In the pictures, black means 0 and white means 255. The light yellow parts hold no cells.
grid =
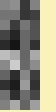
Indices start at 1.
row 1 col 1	134
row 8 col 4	61
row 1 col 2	143
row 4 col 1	68
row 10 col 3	108
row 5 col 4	49
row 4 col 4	83
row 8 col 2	45
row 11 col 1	128
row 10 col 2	46
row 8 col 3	135
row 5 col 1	42

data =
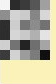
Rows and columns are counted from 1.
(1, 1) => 244
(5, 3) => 35
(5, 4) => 111
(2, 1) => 142
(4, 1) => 45
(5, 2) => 115
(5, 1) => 207
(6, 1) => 59

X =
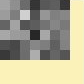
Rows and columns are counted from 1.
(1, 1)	164
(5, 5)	126
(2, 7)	135
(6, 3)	109
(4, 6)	108
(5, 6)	96
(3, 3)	84
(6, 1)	57
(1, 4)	53
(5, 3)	110
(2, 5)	150
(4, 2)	155
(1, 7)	56

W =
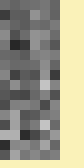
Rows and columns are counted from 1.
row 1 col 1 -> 110
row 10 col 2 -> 75
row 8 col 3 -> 91
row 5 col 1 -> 119
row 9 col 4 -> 113
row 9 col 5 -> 195
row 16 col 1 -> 87
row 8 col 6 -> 59
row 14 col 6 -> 152
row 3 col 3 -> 92
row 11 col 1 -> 76
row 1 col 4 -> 112
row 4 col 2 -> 80
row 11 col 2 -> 128
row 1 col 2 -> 100
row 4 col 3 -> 108
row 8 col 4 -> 82
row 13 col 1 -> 77
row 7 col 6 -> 101
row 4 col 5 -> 140
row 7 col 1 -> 116
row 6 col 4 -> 127
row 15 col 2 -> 136
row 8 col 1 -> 133
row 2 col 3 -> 92
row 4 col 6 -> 108
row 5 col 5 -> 116
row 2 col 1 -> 60
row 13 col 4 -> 122
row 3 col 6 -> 122

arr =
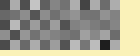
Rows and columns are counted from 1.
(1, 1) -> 73
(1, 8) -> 174
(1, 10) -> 172
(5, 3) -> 105
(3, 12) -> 133
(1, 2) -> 172
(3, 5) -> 99
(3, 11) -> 113
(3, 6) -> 157
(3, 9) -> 137
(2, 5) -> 141
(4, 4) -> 114
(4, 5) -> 143
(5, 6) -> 157
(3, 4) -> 156
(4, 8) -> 113

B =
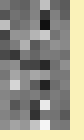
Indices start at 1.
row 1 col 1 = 126
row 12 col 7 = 89
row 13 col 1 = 141
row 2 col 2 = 114
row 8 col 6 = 121
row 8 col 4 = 166
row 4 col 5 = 201
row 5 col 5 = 119
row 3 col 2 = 107
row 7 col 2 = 142
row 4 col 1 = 67
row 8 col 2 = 165
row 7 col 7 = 143
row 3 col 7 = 128
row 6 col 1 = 73
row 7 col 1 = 133
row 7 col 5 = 40
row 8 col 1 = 118
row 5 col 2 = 124
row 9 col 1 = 142
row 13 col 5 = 245
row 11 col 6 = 120
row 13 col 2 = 163
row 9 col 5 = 34
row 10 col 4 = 125
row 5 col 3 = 176
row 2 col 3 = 105
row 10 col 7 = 114

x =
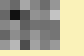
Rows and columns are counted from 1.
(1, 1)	129
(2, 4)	146
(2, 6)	195
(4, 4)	150
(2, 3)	80
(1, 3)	167
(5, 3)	77
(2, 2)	17
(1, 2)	105

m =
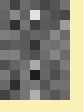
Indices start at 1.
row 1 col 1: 107
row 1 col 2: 67
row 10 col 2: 93
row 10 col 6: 86
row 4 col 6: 136
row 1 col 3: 108
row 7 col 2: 100
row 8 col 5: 103
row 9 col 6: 113
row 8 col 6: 78
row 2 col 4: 226
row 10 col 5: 103
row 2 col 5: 96
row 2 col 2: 137
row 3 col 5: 91
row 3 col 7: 156
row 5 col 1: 87
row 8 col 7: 105
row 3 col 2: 48
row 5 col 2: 95
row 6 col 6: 134

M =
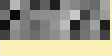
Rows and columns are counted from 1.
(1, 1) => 70
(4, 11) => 66
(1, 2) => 182
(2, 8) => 200
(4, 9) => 115
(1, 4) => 50
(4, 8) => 72
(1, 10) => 106
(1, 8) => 134
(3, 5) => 126
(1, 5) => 96
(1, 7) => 149
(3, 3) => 125
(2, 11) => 155
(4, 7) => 162
